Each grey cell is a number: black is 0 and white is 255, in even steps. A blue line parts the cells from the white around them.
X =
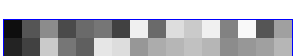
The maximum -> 249
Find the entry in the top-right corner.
160
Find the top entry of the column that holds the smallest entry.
14
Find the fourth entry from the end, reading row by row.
140
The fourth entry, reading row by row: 74
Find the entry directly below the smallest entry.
35
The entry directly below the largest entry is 151
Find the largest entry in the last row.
230
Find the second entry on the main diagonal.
65
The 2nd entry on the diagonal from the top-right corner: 160

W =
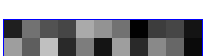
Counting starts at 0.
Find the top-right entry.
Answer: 20
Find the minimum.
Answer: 1
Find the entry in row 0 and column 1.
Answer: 114
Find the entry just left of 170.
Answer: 70
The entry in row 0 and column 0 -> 31
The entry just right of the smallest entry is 61
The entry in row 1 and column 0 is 158

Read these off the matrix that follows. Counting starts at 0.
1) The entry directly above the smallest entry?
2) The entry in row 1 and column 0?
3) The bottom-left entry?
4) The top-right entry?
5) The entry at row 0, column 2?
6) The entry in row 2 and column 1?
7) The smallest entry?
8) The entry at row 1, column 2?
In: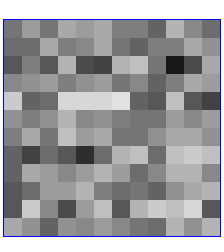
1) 126
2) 108
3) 168
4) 108
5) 117
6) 126
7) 24
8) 168

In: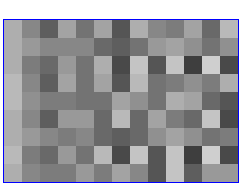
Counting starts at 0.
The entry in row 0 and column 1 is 135
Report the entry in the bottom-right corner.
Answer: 153
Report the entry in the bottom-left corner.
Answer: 174
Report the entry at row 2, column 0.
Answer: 174
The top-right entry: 185
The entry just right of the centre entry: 144
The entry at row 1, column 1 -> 153
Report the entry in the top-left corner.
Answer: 174
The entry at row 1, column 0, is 174
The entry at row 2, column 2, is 105
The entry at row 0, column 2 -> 94
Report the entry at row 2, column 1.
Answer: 124
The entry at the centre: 163

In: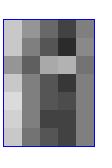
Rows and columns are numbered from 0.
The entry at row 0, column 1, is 149
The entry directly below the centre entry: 85
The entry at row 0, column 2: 104
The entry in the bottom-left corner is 200
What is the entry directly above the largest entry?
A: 200
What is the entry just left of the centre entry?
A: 127
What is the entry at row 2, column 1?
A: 95
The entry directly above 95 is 127
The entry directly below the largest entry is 209
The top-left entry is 200

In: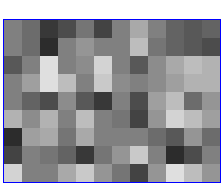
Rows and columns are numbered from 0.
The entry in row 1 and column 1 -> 108
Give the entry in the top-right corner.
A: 99
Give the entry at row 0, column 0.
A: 128
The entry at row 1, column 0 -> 128
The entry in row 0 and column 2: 56
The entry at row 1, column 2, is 44
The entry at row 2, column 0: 88
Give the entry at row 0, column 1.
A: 108
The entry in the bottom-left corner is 211
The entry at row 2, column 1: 128
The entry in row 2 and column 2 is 223
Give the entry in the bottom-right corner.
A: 149
